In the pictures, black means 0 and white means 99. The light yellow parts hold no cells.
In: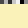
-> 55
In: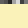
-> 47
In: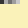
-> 78
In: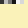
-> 84
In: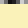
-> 57
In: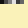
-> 40
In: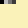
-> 23
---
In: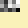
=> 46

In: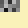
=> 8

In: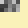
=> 41

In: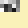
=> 20

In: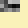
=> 49

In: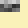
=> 29
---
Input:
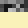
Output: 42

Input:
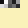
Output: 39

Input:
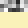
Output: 15

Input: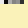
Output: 51

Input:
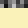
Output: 23

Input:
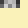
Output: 75

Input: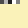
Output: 13
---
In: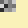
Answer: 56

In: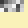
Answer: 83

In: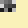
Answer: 6

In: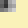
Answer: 69

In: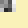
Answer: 26

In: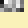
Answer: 41
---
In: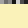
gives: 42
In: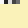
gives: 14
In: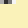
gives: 19
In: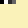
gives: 97
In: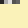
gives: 67
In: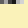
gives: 65
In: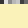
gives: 87
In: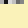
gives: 9
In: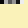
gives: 69
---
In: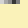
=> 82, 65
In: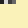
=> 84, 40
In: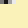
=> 91, 63
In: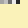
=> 91, 75
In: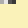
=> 90, 67
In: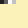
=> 97, 75
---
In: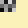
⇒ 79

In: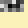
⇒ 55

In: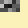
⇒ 25

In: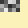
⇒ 22

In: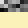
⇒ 40

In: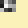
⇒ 54

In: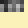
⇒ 28

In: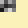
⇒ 49

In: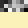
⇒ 3

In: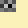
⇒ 37
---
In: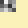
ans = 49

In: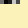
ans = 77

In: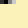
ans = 50

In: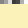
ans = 68

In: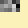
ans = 19

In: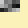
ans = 29

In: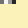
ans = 61

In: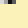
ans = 7
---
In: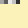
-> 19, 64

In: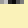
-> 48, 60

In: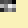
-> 1, 13

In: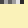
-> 17, 27

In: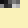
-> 39, 54

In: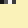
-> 23, 8

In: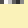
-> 53, 31

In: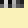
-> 13, 40

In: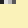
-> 34, 13

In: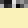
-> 43, 71
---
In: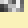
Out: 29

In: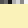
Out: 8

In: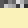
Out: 68

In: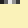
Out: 12

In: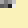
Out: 76

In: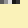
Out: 35

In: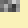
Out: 38
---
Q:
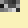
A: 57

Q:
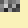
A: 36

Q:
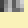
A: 26

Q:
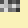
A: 31

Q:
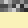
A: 51

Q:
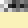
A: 97
